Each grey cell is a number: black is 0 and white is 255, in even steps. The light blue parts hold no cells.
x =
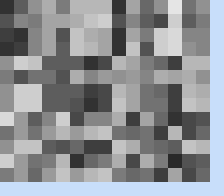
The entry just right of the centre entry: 183
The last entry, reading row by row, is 104
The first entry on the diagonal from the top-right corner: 145
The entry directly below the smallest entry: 164
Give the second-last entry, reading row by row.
72
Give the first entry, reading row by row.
50
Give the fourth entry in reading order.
173
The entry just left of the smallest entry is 123
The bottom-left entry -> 123
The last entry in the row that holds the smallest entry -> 93
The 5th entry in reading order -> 123
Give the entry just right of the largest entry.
114
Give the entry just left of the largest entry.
145
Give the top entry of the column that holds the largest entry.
229
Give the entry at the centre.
72
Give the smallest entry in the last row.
62
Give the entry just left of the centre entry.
62
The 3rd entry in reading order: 145
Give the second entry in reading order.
93
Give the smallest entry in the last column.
82
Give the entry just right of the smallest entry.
82
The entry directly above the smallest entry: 93
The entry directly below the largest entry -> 206

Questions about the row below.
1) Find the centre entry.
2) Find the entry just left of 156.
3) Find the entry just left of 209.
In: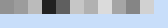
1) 198
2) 145
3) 133

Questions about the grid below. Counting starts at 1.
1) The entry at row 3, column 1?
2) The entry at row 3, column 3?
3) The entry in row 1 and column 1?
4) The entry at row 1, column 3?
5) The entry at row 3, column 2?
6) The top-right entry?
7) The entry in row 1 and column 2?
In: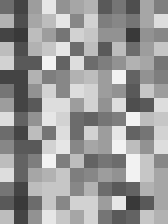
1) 68
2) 189
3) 108
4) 157
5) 57
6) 126
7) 68

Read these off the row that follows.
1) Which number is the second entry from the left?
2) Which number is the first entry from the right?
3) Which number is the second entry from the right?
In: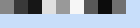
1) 57
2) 112
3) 12

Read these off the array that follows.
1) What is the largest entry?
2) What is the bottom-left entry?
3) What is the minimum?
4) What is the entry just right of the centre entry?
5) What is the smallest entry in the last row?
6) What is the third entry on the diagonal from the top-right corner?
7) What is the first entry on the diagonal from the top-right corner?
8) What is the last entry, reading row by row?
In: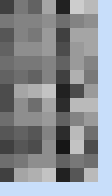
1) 205
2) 64
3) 22
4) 33
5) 33
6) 64
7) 186
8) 186

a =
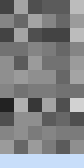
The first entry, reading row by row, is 67
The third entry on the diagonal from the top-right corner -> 67
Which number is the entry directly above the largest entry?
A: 114
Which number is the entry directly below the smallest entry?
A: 79
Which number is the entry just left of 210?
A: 79
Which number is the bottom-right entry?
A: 143
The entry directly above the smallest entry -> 133
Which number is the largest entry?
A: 210
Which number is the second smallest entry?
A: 55
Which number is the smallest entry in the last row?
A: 91
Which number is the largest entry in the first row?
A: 188
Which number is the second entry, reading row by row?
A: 164
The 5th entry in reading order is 91
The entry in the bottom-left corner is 155
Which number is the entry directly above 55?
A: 123
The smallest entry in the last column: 79

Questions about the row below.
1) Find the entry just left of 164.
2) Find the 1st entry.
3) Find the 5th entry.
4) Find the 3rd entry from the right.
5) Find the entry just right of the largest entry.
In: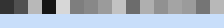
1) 145
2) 51
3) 215
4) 155
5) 126
